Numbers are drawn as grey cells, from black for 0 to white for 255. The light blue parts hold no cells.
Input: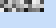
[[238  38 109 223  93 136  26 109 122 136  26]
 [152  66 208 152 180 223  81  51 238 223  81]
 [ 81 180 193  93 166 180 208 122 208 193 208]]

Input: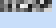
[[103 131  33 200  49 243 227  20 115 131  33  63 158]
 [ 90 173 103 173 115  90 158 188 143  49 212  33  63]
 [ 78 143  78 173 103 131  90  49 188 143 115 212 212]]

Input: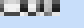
[[215  73  73  73  73 242 215  60  60 202 229 117 133 229 229]
 [148 202 215 215 202  89  89 215 215 148  89 202 190  89  89]
 [105 242 242 242 242  44  60 242 242 117  44 190 190  44  44]
 [ 73 229 242 242 229  28  28 229 229  89  28 190 175  28  28]]

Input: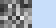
[[180 209  61 180  46 238 155 194]
 [112 155 127 194  85 100 194  73]
 [100 127 112 167 100  61 155  85]
 [ 85 127 155  73 209 112 194 143]
 [ 73 127 143  85 167  85 180 167]
 [ 61  73 209  73 180  61  46  73]
 [ 46  85 143 100 194 112 143 155]]

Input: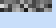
[[217 167  70 139 155  55 192  84  70 111 155  84  39]
 [ 84 126 126 111  84 167  98 139  70  98 126 111  98]
 [ 39  84  55 155 179 139  24 179 126  55  70 155 139]]

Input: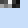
[[166 124 154  26  40]
 [ 68  84 241  56  11]]
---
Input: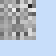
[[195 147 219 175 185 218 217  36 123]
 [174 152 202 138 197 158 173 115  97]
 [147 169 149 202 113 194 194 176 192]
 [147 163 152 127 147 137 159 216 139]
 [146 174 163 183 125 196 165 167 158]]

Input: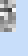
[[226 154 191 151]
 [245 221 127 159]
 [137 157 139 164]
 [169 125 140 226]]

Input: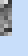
[[145  61  81]
 [115 108 137]
 [149 138 115]
 [156  59  47]]

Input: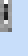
[[142  38 157]
 [125  32 166]
 [147 229 157]
 [146 145 107]]

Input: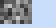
[[ 67 163 190 103 147  67 103 142]
 [ 76  85  43 126  86 144  77 116]
 [ 61 173 144  74 151  59 124 101]]

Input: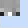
[[153 160 157 155 156]
 [ 31 183 253 123  56]]

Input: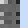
[[103 105 104  99 103]
 [176  89  84 107  41]
 [180  88  86 110  39]]
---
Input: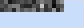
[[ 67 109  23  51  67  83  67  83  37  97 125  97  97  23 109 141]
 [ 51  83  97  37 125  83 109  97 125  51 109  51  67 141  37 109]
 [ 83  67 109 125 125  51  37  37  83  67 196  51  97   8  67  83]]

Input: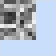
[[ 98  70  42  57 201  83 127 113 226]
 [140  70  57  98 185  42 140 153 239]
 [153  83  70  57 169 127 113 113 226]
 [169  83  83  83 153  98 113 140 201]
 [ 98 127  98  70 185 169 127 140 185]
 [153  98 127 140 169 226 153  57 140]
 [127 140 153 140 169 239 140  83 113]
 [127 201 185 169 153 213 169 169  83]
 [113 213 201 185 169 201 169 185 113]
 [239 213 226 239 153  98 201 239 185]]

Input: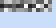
[[ 35  79  65  94  49  65 251  35  65 251 204  49 176]
 [119 235 176 119 161 161 145  94 219  79 133 219 145]
 [119 192 204 145 161 106 133 145 176  94  94 219 106]]

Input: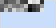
[[141  72 102 102 153  72  60 237 210 225  47]
 [ 87 196 114 210 167 183 126   6  47  72 225]
 [102 126 167 126 114 141 196  31  60  87 153]]

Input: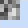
[[ 75 174  89 132 174]
 [189  60 145 221 158]
 [174 105 158 132 105]
 [118 105 189 158 132]
 [ 75  89 205 221 158]]

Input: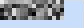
[[ 17  87  71 217 146 118 118  45  71 133 160 133 205  71 133  17]
 [ 59 160  87 217 146 118 103  45   1 175 160 103 205  59  32 118]
 [146  87 118  32  59 103  87 146 217  59  71 146  32 160 146 118]
 [ 17  45 146  32 133  87  71 175 118 146 133  87  45 205  45 205]
 [232 190 160 160 175 175 190 175 103 133 118 103 175  87 217  71]]

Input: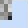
[[165 149  35]
 [136 149 106]
 [136 191 165]
 [178 122 207]
 [191 122 220]]

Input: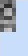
[[139  45  45 126]
 [ 99  70  70 139]
 [112 112  84 139]
 [ 84 112 126 112]
 [155 171 155 155]
 [ 57 155 171  84]
 [ 84 171 184  99]
 [ 99 184 197  99]]
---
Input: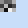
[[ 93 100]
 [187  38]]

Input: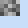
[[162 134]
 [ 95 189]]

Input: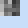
[[ 99 178]
 [128 138]]

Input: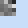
[[191  92]
 [127 164]]

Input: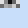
[[134  15]
 [173 157]]

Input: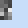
[[ 85  71]
 [114  66]]

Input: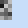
[[102 188]
 [198 145]]
